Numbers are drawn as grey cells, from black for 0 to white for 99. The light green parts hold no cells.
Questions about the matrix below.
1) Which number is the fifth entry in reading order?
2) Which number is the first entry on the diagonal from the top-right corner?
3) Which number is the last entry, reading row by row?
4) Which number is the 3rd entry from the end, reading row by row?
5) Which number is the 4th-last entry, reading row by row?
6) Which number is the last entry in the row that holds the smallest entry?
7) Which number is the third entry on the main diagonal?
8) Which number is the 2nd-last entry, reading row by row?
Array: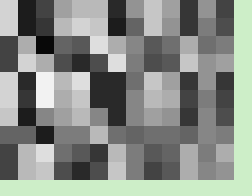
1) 72
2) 26
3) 57
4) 67
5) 34
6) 48
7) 3
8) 52

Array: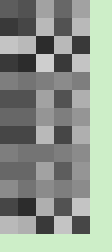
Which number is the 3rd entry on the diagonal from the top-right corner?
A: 17
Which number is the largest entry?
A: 80
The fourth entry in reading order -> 40
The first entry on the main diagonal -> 36
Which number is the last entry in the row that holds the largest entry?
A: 76
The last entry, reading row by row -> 27
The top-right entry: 63
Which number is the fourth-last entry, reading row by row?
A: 68
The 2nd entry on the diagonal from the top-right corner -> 32
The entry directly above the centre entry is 63
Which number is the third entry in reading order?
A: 63
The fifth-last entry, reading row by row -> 72
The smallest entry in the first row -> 32
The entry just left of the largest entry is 17
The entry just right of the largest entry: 22
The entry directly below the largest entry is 49
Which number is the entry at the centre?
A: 58
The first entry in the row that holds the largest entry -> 22

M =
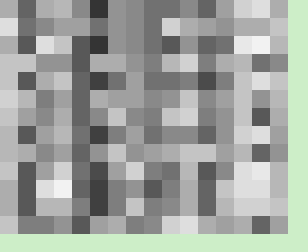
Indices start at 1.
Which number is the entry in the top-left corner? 67
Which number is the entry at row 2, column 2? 44
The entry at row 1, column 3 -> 67
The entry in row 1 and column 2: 39
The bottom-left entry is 76
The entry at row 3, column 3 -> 86
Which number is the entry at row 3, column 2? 34
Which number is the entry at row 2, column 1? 86
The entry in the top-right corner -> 67
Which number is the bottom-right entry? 62
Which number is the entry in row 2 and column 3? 53
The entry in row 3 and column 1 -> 67

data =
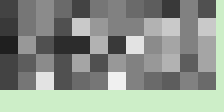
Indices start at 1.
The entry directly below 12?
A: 26
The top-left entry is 26
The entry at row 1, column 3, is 54
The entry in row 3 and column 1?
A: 12
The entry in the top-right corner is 31
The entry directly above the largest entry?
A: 59
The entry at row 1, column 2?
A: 46
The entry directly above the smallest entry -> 22
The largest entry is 93
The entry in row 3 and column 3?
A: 31
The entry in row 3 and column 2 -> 59
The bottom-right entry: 41

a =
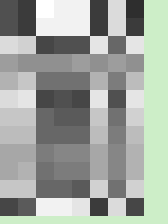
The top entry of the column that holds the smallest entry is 18
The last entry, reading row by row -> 27
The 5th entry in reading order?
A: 94
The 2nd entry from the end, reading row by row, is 85
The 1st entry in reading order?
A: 31
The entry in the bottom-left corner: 27
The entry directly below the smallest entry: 23
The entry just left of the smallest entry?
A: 85
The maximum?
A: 99
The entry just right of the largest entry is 94
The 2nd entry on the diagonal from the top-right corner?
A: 85
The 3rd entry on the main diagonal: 27
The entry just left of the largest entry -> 23
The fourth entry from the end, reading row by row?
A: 89
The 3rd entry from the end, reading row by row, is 23
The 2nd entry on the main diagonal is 23

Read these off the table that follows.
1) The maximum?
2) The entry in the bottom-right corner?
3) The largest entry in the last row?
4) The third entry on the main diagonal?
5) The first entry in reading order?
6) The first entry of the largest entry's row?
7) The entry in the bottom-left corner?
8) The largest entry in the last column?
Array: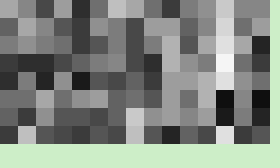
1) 95
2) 33
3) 87
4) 48
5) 65
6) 23
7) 23
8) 61

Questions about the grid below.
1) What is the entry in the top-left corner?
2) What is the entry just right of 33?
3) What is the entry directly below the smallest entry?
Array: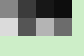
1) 52
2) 70
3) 42

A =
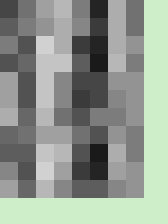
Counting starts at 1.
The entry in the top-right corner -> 44
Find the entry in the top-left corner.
27
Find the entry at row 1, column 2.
44
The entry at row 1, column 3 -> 62
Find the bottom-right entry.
57
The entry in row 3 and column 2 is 32
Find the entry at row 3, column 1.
48
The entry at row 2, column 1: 36
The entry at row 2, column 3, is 57

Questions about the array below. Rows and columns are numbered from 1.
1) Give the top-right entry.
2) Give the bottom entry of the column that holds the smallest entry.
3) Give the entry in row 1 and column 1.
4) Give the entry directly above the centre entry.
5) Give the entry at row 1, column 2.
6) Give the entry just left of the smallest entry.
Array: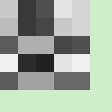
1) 83
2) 63
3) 78
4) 27
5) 22
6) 17

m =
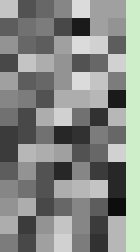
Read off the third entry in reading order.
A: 40
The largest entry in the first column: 76
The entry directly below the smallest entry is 71
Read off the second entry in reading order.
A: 32
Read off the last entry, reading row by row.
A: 71
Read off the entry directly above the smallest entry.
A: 15
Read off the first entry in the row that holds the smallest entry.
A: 57
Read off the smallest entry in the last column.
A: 5
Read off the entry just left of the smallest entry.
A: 36
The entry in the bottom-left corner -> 48
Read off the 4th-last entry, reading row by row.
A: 81
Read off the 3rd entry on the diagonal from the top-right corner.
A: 85
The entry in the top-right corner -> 62
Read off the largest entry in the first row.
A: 85
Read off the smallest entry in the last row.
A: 19
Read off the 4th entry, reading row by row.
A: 52
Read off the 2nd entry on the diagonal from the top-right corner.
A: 62
